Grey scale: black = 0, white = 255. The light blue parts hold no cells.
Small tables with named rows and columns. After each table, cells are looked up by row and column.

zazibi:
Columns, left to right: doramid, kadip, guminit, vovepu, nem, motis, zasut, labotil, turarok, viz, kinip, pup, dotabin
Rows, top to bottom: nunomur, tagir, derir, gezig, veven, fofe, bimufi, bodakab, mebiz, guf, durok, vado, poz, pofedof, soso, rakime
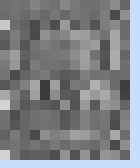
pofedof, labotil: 160
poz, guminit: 103
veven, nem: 126
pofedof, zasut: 135
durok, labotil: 82
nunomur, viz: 112
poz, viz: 111
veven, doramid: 90
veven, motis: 117
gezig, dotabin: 107
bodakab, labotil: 94
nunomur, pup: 139
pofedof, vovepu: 74
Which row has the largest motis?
mebiz

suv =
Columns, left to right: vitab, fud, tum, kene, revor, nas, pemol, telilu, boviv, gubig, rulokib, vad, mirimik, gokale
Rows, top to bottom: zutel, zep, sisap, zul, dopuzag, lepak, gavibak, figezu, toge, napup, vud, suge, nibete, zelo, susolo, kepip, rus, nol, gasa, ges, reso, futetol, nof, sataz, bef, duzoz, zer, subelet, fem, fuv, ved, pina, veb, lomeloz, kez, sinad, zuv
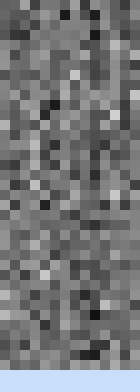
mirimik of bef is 122
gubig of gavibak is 71
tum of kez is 65
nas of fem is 82
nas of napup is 92
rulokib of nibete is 158
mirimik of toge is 85
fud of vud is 94
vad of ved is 143
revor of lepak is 154
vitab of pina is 183
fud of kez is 106
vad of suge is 207
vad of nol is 141
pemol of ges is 98
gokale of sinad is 156
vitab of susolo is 124
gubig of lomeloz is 110

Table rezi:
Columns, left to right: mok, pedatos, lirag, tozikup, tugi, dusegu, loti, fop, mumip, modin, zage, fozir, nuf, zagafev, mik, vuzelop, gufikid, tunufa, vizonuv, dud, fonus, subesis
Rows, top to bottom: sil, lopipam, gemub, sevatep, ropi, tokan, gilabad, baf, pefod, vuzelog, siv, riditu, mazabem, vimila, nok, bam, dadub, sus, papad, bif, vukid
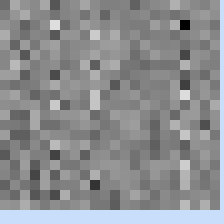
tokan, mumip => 147
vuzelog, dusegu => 113
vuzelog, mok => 151
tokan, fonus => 141
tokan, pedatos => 149
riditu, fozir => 156
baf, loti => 150
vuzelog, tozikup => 100
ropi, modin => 146
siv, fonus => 118
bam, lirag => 150
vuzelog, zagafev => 148
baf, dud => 127
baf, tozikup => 130
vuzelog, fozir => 135
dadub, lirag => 157
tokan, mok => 134
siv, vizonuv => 111
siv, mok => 142
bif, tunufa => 128
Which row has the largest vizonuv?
vuzelog

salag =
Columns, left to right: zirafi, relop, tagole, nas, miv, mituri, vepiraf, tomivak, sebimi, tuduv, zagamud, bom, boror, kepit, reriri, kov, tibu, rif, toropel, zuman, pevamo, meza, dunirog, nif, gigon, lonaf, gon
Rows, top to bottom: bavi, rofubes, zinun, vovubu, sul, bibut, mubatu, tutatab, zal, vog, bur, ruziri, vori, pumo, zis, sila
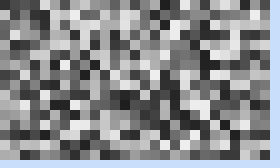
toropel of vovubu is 58
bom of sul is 57
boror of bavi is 160
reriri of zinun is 115
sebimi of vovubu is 218
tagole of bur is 232
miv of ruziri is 62
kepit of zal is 200
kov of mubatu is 176
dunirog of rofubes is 117
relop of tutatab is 81
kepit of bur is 78
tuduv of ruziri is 75
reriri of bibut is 180
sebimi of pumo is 86
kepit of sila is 157
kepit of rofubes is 208
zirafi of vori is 175
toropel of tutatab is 226
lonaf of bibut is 50
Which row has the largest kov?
tutatab

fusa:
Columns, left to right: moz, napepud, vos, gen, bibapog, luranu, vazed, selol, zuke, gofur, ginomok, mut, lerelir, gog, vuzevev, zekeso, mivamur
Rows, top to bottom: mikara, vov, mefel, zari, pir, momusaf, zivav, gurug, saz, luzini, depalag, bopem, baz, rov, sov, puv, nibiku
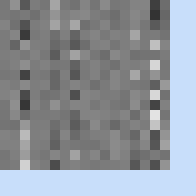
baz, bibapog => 125
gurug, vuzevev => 123
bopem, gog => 109
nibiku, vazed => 125
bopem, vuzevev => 130
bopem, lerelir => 132
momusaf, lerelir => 128
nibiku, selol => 129
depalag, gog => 140
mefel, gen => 124
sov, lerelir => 132
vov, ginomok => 119

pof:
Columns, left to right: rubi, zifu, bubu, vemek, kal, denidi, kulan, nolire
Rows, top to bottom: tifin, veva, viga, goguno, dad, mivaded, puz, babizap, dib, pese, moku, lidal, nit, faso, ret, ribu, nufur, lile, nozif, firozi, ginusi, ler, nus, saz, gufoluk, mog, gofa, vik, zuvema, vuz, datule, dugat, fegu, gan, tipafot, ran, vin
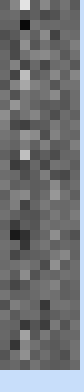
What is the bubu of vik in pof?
140
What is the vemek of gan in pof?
87
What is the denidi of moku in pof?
94
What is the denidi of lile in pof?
79
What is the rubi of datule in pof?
81
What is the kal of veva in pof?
74
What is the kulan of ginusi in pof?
105
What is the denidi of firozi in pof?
151
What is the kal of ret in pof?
127
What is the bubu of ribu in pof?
191
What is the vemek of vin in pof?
115
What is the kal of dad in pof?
113
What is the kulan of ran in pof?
80
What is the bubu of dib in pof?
167
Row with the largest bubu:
tifin

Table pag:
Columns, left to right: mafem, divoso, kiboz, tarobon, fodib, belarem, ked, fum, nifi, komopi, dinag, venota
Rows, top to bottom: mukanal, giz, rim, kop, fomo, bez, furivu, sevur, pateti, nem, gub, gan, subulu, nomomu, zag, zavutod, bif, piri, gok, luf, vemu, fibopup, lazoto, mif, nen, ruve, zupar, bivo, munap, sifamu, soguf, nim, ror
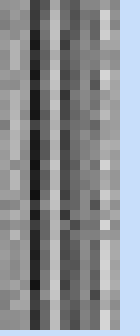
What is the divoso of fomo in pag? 177
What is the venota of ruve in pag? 170
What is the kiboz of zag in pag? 144
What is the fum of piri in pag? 108
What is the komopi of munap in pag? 101
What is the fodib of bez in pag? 97
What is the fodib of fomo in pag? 106
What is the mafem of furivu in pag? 143
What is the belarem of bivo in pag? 193
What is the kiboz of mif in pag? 144
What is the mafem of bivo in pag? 147
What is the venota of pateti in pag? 164
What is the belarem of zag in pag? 176
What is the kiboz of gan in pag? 139
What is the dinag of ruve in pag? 207
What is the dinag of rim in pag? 197

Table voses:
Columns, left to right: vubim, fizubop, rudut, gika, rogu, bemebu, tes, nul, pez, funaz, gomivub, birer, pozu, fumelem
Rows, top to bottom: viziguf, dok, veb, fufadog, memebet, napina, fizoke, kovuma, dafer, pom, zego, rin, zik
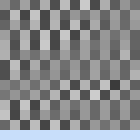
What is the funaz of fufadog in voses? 91
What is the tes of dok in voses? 92
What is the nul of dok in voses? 150
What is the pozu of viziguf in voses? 149
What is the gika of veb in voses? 179
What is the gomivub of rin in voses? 155
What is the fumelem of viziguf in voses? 112
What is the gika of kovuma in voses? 149
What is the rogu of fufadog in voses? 193
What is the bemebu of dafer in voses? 99
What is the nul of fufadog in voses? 69
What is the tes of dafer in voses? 183
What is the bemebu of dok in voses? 174

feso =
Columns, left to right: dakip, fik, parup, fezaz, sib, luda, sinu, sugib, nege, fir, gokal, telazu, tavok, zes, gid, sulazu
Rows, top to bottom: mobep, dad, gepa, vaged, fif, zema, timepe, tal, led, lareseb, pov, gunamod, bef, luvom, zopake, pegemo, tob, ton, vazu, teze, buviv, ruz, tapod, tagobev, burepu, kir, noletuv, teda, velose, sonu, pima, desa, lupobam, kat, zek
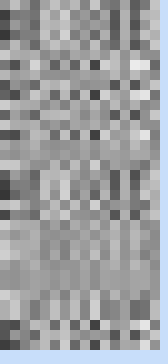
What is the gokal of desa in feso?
126
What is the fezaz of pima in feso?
122
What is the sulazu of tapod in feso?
146
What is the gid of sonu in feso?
129
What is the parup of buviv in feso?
163
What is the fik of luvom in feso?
75
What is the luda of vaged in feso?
150
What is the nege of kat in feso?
140
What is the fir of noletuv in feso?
144
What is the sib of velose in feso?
158
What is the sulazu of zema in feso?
142
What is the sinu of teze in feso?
209
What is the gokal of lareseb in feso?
208
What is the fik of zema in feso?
173
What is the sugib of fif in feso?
180
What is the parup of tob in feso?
167
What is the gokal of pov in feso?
145
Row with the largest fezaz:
timepe

